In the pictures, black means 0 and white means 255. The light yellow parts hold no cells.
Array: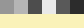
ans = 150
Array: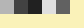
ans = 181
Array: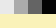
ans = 233
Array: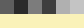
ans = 94
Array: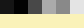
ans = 21
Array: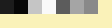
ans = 28
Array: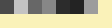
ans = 74
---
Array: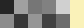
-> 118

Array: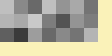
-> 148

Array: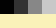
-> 50

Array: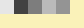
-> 125

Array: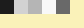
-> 181

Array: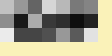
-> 184

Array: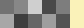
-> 207

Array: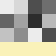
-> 216
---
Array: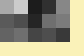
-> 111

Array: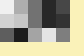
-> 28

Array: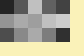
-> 137

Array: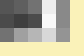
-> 160

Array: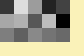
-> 96

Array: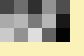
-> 146

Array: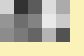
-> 122
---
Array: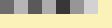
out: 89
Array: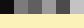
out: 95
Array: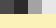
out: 163
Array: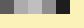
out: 191
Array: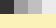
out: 192
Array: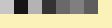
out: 179
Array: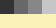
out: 135
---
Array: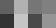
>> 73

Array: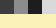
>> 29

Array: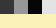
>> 6

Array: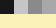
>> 138

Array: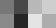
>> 228

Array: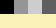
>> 205
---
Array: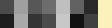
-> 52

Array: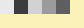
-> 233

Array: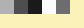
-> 177

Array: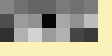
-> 210

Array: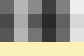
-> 181

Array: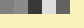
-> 127

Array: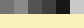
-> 137

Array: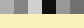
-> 132
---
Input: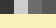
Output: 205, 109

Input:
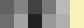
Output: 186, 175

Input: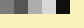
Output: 215, 173

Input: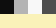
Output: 248, 180

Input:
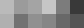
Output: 198, 186

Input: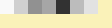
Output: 249, 226

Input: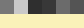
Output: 201, 119

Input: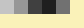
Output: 196, 151

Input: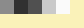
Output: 250, 201
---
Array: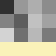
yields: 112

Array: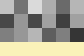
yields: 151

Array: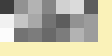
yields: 115

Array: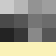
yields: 55

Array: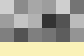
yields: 83

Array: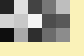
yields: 170

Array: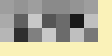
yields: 46
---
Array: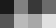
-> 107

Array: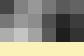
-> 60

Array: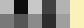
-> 179

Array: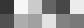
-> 236

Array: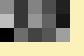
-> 22

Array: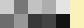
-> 228

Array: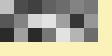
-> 151
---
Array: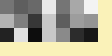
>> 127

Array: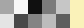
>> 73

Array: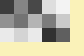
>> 115

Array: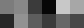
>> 146

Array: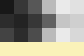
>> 35

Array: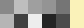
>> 64
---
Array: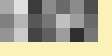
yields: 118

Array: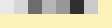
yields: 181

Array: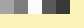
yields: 251

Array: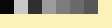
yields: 156

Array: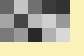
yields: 186

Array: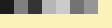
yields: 182
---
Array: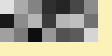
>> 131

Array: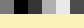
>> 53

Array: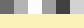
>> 252

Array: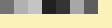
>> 196

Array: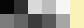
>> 217

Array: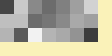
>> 137
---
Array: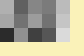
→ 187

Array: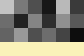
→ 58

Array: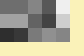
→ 239

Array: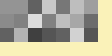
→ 158

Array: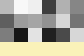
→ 134

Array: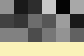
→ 168

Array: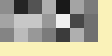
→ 123

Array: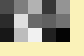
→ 148

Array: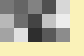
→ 215
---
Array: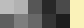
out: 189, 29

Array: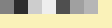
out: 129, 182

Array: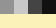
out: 147, 17

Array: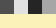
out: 79, 166

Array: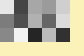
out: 230, 49

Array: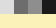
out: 221, 26

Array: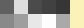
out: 96, 169

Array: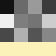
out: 18, 135

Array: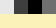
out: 231, 111

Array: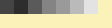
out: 68, 227
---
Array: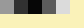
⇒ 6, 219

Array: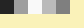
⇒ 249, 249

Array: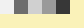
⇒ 208, 241

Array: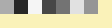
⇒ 71, 245

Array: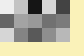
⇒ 153, 238

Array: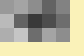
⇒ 57, 197

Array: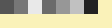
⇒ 107, 233

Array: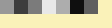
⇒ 232, 232

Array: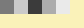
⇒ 59, 234

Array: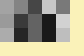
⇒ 99, 210
